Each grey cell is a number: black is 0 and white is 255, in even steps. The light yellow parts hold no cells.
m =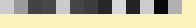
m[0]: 205
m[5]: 69
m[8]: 216
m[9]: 35

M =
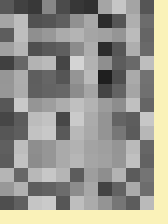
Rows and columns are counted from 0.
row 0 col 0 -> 88
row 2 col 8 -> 149
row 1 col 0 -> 165
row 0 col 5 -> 55
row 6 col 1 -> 172
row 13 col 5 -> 140
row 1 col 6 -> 168
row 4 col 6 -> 178
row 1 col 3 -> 85
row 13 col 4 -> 108
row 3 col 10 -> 105
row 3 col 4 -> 95
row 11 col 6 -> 165
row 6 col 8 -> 99
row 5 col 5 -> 149
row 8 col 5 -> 202
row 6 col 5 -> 140
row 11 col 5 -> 182
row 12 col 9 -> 91
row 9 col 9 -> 91
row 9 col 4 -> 89
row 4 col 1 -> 103
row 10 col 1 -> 189
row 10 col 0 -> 95
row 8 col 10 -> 199
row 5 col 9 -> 170
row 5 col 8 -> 79
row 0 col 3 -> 135
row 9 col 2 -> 194
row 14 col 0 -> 78
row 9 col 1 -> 94
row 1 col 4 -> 95
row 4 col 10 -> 190
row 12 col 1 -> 103
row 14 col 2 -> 197
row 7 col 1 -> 201
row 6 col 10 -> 112

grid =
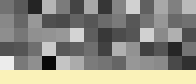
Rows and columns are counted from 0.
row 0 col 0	114
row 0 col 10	96
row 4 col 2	143
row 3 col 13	116
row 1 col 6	86
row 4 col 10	144
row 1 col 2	152
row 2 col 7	56
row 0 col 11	168
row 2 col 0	142
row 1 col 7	107
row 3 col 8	176
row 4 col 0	236
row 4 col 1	121
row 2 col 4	152
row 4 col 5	171
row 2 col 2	144
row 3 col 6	111
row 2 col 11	138
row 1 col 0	136
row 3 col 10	65
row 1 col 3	79

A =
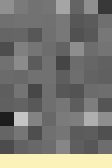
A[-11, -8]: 144
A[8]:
[29, 197, 131, 104, 123, 126, 175, 142]
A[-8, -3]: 142
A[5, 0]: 107
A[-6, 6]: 99
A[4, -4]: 69
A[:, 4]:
[165, 120, 120, 99, 69, 94, 87, 118, 123, 117, 134]
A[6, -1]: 110
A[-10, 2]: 114
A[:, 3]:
[117, 113, 112, 109, 113, 113, 111, 111, 104, 112, 109]
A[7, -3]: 93
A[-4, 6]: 126
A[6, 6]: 108
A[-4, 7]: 85
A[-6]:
[107, 105, 113, 113, 94, 110, 99, 96]
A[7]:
[96, 99, 88, 111, 118, 93, 126, 85]
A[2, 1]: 102
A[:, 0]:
[144, 112, 101, 77, 113, 107, 94, 96, 29, 101, 76]
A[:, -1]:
[56, 111, 119, 116, 97, 96, 110, 85, 142, 80, 109]
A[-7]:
[113, 139, 91, 113, 69, 108, 102, 97]
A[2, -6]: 87

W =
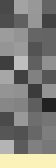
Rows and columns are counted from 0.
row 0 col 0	73
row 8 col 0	74
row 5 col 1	65
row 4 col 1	191
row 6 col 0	148
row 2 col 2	101
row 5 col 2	129
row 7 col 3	33
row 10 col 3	120
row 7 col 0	135
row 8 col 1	153
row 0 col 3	100

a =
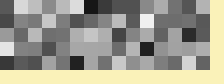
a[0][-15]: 88
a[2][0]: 154
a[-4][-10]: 81
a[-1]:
[56, 90, 80, 162, 116, 33, 165, 113, 200, 143, 169, 126, 106, 211, 99]
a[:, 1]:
[216, 132, 104, 130, 90]
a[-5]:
[88, 216, 190, 139, 186, 220, 22, 58, 81, 81, 137, 172, 114, 85, 179]
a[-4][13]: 113
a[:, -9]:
[22, 103, 197, 166, 165]
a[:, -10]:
[220, 81, 175, 167, 33]
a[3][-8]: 165
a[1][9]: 90
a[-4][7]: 133
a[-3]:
[154, 104, 185, 111, 114, 175, 197, 175, 69, 132, 171, 98, 163, 43, 90]
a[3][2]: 127
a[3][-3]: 162
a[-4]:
[72, 132, 121, 199, 125, 81, 103, 133, 187, 90, 240, 110, 109, 113, 88]
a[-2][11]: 146
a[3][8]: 108

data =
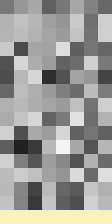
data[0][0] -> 120
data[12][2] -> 192
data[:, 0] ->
[120, 179, 180, 201, 81, 77, 103, 176, 171, 208, 94, 208, 187, 185, 194]
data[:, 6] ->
[129, 111, 115, 117, 207, 151, 187, 115, 109, 117, 84, 177, 106, 197, 208]
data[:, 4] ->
[119, 149, 155, 221, 98, 81, 127, 155, 122, 214, 244, 136, 149, 102, 95]
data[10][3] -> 184
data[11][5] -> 81
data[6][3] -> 155
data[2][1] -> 188
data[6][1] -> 189
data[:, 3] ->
[96, 159, 165, 162, 156, 46, 155, 165, 99, 156, 184, 157, 162, 186, 196]
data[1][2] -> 182
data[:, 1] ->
[151, 193, 188, 75, 214, 184, 189, 184, 196, 79, 33, 127, 204, 134, 131]
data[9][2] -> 169
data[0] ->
[120, 151, 168, 96, 119, 167, 129, 103]
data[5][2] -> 214
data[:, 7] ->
[103, 207, 208, 102, 121, 68, 124, 207, 178, 97, 183, 106, 221, 176, 184]
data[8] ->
[171, 196, 215, 99, 122, 225, 109, 178]
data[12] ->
[187, 204, 192, 162, 149, 218, 106, 221]
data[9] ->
[208, 79, 169, 156, 214, 97, 117, 97]

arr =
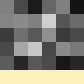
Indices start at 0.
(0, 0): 128
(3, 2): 200
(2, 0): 59
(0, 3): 101
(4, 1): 38
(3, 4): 138
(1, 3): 207
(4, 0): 92
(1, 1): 138

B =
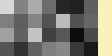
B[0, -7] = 214
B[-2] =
[160, 98, 195, 64, 88, 12, 74]
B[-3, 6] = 103
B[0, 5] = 33
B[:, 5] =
[33, 81, 12, 56]
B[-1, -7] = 84
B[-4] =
[214, 130, 171, 109, 37, 33, 96]

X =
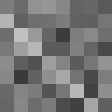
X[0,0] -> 124
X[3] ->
[120, 158, 182, 91, 91, 129, 101, 73]
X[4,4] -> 132
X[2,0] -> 109
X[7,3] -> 123
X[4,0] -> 140
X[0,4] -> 135
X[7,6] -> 165
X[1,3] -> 113
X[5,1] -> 58
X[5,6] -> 73
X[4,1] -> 94
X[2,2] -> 153
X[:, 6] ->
[103, 96, 137, 101, 118, 73, 66, 165]
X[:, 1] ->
[107, 97, 192, 158, 94, 58, 132, 135]
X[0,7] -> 89

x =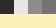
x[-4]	43
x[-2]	141
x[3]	115
